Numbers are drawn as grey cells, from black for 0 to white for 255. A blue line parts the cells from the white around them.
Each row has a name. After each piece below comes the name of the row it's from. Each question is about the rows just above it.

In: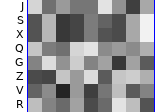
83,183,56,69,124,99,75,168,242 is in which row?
S
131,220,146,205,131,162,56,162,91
G
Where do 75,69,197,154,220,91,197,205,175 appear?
Z

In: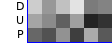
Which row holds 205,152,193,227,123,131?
D
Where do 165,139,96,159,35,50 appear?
U

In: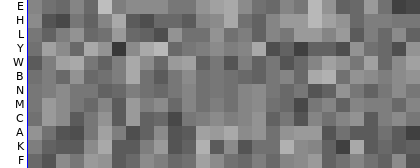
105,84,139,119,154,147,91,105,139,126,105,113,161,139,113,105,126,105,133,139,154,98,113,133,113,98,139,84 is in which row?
F
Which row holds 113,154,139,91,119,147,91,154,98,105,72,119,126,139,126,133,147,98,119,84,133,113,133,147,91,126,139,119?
C
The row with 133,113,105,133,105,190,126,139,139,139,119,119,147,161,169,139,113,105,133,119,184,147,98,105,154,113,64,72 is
E
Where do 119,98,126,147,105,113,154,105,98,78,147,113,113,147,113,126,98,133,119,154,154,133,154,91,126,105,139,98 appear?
L
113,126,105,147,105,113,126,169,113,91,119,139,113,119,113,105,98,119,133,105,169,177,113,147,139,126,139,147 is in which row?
B
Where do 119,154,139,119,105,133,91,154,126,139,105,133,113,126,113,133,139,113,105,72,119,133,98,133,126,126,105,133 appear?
M

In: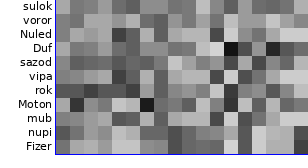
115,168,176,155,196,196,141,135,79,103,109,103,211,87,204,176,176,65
Fizer
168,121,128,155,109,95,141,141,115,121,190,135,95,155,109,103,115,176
sulok
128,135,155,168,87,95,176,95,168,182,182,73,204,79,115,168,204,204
mub
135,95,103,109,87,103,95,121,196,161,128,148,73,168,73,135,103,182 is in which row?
sazod
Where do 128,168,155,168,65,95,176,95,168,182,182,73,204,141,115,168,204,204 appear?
Nuled

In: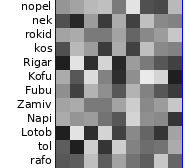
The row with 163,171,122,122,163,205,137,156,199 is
Zamiv
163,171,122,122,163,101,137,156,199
rokid

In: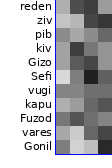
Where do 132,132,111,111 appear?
vugi
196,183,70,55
ziv

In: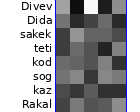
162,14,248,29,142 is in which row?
Divev
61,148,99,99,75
sakek

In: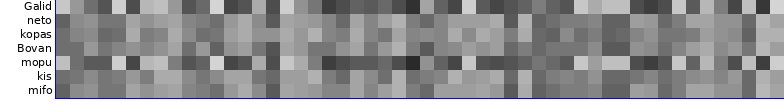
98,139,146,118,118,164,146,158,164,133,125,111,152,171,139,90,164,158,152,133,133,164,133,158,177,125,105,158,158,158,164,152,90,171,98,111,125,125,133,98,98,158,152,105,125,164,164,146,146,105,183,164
mifo
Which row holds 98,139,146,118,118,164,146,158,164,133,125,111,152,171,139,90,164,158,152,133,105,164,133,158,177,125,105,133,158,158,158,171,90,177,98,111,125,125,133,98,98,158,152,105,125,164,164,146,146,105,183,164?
neto
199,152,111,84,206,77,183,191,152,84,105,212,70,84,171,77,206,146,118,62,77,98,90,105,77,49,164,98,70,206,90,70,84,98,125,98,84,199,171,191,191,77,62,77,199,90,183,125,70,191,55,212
Galid

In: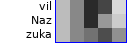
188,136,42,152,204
Naz
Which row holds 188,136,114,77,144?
zuka
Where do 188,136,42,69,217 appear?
vil

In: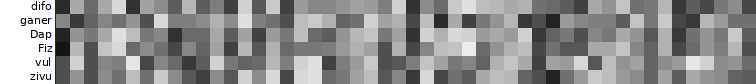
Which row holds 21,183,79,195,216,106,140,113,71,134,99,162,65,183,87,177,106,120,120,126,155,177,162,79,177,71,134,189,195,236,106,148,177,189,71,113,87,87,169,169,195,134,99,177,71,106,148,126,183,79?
Fiz
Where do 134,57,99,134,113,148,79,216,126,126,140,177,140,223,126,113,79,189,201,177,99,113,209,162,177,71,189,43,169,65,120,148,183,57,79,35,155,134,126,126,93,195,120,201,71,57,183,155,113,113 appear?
ganer

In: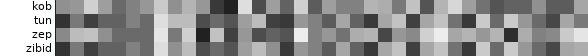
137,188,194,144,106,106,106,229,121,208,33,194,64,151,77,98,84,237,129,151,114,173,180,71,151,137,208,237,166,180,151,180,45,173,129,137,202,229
zep
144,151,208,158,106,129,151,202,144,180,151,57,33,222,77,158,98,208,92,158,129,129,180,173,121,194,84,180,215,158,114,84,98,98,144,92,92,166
kob
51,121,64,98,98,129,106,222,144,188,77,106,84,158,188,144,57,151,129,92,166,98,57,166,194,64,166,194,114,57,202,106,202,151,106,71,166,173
zibid
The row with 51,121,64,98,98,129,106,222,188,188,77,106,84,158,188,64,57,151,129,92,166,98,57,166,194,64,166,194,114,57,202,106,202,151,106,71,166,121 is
tun

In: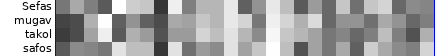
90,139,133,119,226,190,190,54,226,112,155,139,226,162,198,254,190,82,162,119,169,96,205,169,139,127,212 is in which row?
safos
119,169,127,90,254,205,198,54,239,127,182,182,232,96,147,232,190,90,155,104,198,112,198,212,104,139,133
Sefas
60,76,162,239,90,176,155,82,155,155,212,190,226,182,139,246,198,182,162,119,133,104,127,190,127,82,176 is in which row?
takol

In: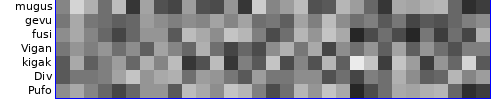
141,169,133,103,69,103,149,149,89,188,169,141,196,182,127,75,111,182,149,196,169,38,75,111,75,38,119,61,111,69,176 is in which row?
fusi
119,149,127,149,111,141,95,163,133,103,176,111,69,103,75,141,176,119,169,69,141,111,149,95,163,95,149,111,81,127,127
Vigan
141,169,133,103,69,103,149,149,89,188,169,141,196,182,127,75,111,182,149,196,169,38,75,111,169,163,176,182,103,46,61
Pufo
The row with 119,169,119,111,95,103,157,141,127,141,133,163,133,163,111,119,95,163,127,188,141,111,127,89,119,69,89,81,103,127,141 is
gevu

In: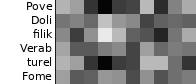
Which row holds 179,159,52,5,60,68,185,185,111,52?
turel
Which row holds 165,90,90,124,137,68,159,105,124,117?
Verab
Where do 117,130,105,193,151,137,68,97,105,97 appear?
Doli

